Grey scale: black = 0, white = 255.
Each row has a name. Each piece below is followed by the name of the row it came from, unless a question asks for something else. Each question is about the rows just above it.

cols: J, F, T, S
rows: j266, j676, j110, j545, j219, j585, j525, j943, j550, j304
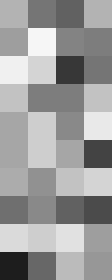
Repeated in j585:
[166]
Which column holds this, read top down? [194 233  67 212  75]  S
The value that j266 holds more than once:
[179]
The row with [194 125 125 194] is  j545
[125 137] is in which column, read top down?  T
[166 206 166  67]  j585
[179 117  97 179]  j266

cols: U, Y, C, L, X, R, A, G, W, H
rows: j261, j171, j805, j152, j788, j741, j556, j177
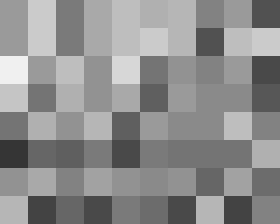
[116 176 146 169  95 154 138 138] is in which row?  j152
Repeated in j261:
[154]

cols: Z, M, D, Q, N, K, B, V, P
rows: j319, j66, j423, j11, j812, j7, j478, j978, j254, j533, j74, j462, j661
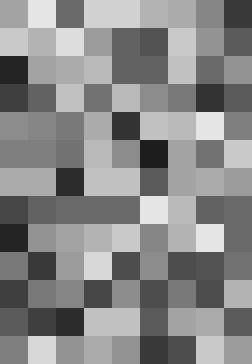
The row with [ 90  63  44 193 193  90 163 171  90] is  j462
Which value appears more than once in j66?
[201]
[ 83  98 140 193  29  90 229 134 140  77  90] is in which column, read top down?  K

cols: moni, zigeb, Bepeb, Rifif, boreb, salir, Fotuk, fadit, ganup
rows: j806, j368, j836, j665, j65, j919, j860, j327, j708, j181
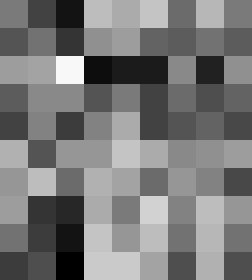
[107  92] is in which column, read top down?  Fotuk
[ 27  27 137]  j836
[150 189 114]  j708
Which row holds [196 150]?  j708
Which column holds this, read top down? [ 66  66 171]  salir
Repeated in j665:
[137]

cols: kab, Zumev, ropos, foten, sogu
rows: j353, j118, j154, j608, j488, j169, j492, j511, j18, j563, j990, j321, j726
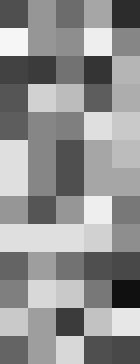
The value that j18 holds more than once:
[223]
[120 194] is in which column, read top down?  foten

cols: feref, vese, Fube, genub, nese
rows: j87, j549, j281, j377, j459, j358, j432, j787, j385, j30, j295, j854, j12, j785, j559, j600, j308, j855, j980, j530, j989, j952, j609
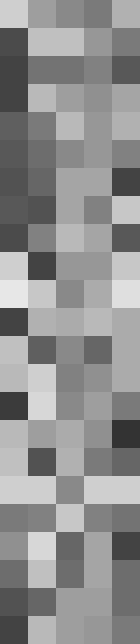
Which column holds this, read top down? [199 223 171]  nese
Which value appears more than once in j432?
[165]
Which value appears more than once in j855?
[207]
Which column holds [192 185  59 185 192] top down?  feref
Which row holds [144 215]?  j530
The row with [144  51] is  j600

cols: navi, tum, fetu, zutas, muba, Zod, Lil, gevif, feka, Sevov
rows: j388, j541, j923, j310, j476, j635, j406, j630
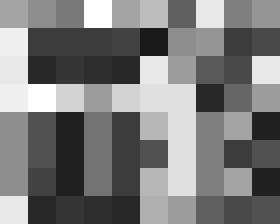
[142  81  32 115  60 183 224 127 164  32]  j476
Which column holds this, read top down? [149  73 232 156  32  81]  Sevov
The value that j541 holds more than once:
[60]
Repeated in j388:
[164]
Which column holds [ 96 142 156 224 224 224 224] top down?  Lil
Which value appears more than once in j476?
[32]
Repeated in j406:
[32]

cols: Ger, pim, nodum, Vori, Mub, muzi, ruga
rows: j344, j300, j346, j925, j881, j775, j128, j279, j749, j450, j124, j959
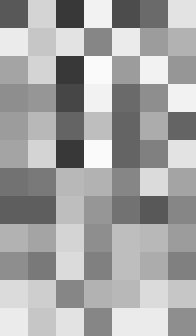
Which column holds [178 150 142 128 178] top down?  Vori
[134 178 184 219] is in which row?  j124
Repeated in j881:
[100]
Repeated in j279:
[94]

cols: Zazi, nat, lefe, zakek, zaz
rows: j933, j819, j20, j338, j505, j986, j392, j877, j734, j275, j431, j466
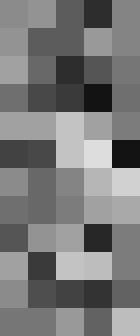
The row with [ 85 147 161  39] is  j734
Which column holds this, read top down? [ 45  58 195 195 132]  lefe
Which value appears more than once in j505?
[161]

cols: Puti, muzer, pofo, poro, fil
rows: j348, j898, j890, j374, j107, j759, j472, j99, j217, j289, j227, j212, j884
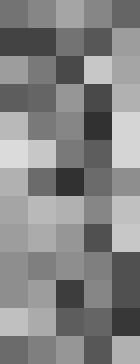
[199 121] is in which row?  j759
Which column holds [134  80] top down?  poro
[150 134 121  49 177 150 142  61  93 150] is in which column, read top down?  pofo

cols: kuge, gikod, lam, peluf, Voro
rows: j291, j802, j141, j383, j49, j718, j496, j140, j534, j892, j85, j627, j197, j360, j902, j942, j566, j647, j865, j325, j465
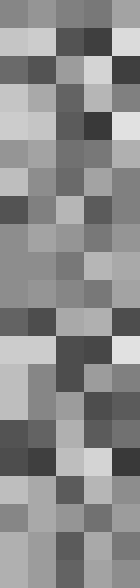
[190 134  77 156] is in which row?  j360
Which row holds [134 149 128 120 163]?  j291
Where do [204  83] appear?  j802
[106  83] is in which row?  j141
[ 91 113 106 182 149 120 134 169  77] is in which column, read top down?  lam
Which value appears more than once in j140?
[128]
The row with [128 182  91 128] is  j140

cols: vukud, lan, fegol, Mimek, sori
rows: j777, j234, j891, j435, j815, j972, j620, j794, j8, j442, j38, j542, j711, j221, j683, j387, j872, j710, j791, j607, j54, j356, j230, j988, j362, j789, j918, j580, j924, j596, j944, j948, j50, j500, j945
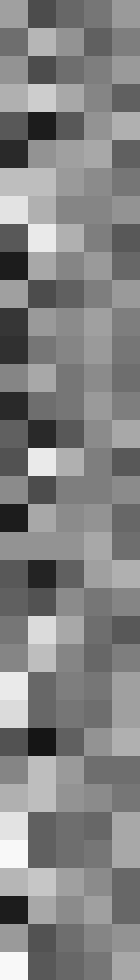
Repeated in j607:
[147]
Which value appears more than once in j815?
[88]
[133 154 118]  j711
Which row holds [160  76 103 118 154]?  j777

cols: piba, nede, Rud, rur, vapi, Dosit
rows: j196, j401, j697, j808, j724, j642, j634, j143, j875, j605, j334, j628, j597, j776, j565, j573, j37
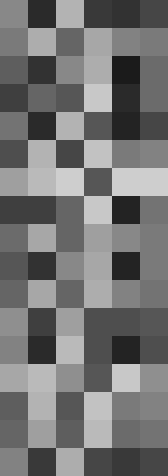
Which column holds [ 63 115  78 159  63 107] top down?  piba
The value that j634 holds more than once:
[206]

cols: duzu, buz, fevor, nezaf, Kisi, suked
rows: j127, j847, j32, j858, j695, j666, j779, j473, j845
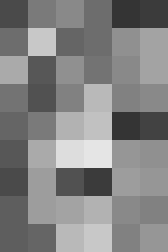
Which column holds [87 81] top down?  buz
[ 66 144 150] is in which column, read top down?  suked
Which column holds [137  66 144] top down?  suked
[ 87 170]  j666

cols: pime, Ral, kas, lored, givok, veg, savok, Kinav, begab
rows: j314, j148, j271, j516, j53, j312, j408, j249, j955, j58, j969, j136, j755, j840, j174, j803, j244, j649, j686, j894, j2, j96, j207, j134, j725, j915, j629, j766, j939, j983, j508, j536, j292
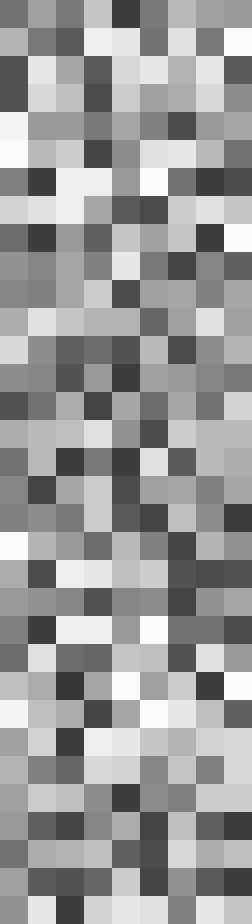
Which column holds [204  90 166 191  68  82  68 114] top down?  savok
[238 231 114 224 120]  j148
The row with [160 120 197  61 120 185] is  j314
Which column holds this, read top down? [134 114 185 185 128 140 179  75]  Kinav
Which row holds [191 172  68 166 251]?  j915
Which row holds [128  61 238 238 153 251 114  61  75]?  j408
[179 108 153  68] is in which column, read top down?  lored

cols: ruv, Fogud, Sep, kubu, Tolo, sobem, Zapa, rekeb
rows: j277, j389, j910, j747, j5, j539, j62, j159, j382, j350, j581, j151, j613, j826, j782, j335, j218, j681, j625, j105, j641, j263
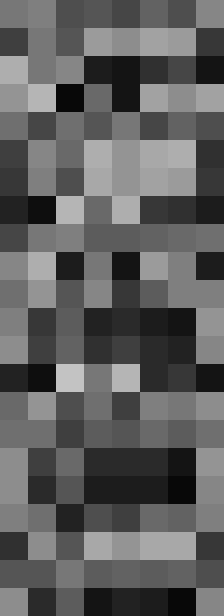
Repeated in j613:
[63]
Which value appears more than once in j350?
[28]
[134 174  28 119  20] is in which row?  j350
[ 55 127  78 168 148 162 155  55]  j62
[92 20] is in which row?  j263
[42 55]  j826

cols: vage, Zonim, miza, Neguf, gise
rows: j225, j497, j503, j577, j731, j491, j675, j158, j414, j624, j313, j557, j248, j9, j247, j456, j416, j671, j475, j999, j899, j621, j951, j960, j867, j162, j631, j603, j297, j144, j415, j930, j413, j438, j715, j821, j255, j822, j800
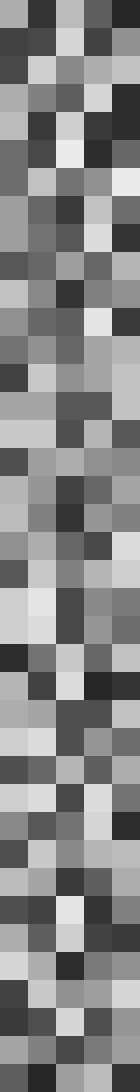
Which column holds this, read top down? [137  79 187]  vage
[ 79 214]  j255
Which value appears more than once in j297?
[220]
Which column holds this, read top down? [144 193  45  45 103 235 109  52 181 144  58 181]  gise

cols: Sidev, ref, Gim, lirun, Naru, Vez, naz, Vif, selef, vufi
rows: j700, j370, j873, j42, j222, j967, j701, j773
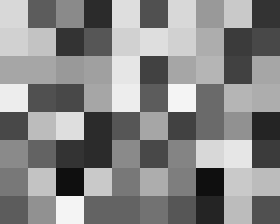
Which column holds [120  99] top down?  Naru
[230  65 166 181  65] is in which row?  j873
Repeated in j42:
[237]

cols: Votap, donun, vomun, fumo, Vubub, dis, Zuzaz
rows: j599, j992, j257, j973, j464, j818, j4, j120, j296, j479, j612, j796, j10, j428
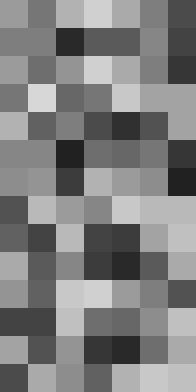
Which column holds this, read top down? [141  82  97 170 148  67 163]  Votap
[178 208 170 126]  j599
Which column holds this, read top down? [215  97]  donun
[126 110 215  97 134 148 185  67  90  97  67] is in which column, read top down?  donun
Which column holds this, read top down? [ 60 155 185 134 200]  vomun

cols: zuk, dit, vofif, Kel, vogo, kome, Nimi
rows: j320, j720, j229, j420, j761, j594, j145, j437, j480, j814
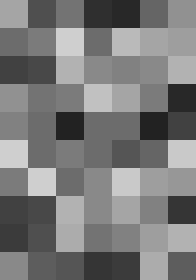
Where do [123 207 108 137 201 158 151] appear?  j145
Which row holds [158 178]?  j480
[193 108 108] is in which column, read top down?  Kel
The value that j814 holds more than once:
[93]
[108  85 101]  j594
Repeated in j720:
[108]

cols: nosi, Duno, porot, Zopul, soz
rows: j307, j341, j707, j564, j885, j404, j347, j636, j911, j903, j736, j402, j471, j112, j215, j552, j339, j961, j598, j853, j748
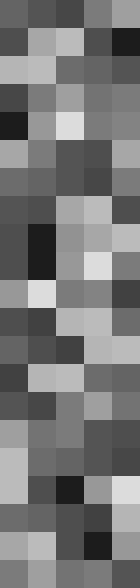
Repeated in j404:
[167]
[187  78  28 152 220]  j961
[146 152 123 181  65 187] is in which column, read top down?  porot
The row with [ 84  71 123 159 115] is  j215

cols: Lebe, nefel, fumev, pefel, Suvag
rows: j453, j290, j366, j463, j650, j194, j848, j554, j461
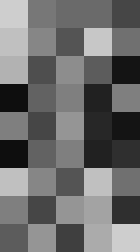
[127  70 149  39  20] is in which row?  j650
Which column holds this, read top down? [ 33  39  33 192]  pefel
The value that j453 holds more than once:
[106]
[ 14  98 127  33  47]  j194
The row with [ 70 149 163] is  j554

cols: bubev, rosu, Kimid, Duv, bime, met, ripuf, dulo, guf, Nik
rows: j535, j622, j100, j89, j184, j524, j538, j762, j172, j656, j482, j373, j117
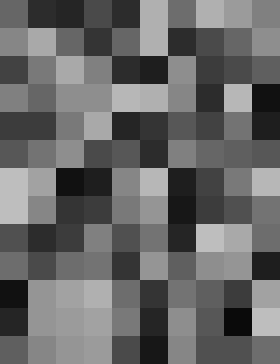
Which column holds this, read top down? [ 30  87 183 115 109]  Nik
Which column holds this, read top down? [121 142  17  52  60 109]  Kimid
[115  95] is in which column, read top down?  guf
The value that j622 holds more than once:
[102]

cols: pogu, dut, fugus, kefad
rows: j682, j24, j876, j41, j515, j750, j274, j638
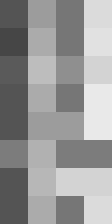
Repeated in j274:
[211]
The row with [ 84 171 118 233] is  j41
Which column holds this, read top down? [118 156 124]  fugus
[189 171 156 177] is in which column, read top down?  dut
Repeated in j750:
[124]
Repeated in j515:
[156]
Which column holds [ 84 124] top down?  pogu

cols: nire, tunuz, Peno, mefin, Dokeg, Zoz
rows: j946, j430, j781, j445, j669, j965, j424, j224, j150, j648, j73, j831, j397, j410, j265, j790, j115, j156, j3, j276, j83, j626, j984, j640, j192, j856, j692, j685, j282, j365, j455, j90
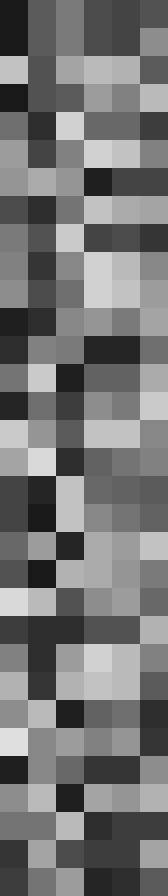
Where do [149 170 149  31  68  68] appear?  j424
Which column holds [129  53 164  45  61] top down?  mefin
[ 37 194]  j156

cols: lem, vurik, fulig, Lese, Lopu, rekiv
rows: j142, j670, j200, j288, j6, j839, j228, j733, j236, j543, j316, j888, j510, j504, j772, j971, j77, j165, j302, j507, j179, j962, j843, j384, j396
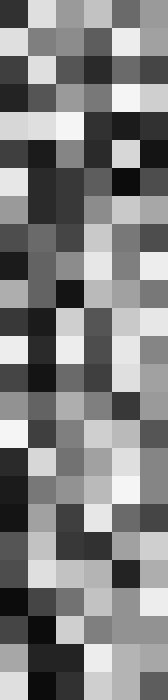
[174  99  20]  j316
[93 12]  j228
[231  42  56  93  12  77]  j228

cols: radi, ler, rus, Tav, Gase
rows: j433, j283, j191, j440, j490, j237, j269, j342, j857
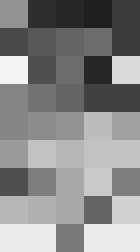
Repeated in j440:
[65]
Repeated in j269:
[126]
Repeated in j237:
[194]
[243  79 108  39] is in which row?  j191
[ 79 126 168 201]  j269
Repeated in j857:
[235]
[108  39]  j191

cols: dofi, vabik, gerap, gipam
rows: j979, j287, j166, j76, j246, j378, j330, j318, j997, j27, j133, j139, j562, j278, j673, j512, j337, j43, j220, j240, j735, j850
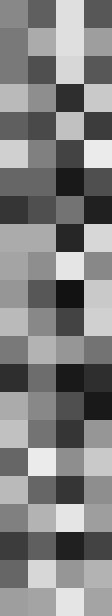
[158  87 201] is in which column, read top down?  gipam
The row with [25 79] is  j330
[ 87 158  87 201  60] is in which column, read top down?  gipam
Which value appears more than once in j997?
[171]
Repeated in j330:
[102]

